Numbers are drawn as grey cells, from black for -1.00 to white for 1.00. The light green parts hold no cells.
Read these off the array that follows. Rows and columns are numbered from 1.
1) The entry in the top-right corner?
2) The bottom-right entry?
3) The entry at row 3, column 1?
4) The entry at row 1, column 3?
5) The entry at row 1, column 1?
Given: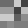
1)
-0.49
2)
-0.02
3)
0.59
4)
0.59
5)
-0.15

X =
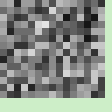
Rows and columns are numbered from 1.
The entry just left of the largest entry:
0.66
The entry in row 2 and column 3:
-0.15
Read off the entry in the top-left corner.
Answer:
0.22
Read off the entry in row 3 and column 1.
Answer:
0.46
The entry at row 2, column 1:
-0.15
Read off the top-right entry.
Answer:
-0.60
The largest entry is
0.79
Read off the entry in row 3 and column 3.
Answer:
-0.60
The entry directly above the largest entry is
-0.25
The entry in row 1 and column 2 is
0.33
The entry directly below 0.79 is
-0.15
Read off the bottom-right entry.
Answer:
-0.37
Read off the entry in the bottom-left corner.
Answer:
0.09
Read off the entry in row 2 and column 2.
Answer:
0.09
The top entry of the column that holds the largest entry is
0.22
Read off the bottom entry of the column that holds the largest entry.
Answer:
0.09
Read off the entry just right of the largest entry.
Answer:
-0.02
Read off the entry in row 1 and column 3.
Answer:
-0.71

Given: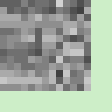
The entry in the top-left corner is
-0.24
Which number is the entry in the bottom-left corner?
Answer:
0.11
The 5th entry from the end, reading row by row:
0.44
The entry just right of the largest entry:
0.00
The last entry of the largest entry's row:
-0.12
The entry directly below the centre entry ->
0.11
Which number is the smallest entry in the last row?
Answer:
-0.24
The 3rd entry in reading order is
-0.24
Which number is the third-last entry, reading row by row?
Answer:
0.11
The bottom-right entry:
0.44
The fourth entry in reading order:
0.00
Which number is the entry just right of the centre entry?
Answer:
0.23
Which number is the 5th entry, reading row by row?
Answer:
-0.24
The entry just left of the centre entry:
-0.24
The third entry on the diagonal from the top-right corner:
-0.24
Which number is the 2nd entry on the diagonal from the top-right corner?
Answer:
-0.48
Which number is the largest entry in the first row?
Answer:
0.65
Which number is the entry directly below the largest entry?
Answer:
0.00
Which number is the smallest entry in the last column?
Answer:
-0.37
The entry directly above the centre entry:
0.44
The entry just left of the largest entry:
-0.24
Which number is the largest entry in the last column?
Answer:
0.55
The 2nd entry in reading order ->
-0.24
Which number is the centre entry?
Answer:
0.23

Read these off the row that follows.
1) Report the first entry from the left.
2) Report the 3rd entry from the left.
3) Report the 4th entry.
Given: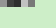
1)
0.17
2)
-0.63
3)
0.51

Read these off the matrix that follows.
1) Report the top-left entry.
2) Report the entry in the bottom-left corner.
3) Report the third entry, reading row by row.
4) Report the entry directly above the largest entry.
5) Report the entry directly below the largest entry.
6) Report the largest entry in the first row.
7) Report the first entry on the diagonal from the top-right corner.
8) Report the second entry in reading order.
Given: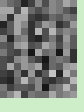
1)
0.07
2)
-0.17
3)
-0.29
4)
-0.17
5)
-0.61
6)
0.30
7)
0.07
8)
-0.17

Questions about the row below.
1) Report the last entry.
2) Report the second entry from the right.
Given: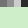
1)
-0.66
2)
0.60

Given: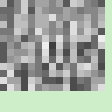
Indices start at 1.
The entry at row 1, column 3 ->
0.06
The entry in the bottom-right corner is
0.74
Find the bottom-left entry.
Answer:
-0.30
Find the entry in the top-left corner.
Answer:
0.49
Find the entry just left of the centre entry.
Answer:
0.87
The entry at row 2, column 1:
-0.17
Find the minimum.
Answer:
-0.52
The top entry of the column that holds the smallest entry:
0.06
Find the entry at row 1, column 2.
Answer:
-0.30
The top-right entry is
-0.30
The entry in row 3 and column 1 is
-0.06
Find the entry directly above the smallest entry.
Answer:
0.16
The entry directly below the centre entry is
-0.40
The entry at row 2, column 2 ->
-0.17
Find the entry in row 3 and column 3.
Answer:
0.49
